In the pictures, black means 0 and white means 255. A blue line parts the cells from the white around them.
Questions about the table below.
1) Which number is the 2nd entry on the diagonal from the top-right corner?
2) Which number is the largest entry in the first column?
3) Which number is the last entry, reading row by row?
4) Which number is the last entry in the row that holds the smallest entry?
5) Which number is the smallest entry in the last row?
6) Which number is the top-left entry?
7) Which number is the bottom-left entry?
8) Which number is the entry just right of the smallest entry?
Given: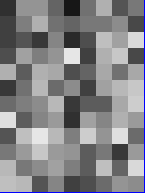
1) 140
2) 223
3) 140
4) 120
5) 64
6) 48
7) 191
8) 113

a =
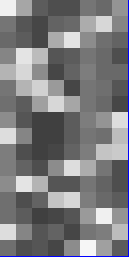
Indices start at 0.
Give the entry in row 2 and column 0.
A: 105
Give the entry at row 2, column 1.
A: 92
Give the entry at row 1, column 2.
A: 70
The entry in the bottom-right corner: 92
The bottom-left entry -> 111
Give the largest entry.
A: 246
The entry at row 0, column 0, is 240
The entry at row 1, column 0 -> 117
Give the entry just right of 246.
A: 160
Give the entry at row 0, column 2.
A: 92
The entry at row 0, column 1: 166
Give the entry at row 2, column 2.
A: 70
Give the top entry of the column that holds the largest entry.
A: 117
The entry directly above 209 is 140

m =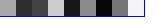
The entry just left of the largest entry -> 118
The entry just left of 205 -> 66

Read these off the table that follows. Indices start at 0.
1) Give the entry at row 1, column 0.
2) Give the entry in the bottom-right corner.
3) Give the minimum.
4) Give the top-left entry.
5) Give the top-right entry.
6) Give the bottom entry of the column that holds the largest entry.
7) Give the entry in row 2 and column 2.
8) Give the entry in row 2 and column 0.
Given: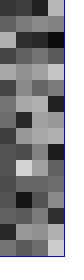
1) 97
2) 203
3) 13
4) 54
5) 183
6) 90
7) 41
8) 175

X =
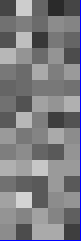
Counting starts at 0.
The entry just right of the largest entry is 89
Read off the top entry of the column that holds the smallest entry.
42
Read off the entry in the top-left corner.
69
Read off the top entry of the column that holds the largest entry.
205
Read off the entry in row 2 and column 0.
82
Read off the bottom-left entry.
140
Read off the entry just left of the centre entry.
183
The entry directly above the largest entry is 95
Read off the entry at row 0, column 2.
101
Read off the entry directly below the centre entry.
132
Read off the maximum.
211
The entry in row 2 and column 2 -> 56
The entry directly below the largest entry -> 132
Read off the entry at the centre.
126
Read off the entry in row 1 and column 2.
107
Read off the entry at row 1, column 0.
113
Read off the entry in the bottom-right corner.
62
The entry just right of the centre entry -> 62
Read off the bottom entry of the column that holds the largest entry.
76

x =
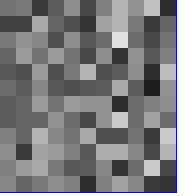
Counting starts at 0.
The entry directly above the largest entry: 180
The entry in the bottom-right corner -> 52
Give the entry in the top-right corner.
44
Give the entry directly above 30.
44
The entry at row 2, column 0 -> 121
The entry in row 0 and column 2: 59
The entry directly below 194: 59
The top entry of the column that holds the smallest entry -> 194
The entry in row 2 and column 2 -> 134
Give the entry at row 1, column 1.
65
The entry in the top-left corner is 115
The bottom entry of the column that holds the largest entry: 161
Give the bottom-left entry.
134
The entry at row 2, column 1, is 147
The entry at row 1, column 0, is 65
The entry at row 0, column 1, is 121
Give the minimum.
30
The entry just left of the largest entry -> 107
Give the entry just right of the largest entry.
107

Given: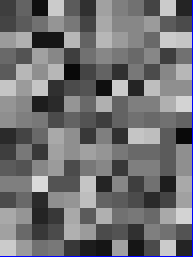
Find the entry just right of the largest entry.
83
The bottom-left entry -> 203
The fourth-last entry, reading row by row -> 21
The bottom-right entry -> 36
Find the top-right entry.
36
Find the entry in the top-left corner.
62
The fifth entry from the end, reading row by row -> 161
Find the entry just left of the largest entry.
127
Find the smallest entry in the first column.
42
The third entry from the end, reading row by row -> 75
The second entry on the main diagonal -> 91
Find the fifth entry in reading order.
91
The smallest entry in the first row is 15
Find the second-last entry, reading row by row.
203
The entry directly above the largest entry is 135
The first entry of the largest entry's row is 127
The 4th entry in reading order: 203
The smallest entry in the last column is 9
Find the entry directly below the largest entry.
42

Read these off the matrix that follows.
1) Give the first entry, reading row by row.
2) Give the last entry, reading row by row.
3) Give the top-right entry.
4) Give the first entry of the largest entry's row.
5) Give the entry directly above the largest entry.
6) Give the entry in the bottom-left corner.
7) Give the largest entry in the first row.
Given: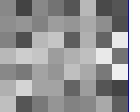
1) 136
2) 93
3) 85
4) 136
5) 115
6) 191
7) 183

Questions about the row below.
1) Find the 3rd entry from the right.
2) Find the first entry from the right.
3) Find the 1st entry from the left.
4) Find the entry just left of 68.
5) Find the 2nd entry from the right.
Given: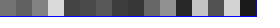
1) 82
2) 26
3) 115
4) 218
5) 211
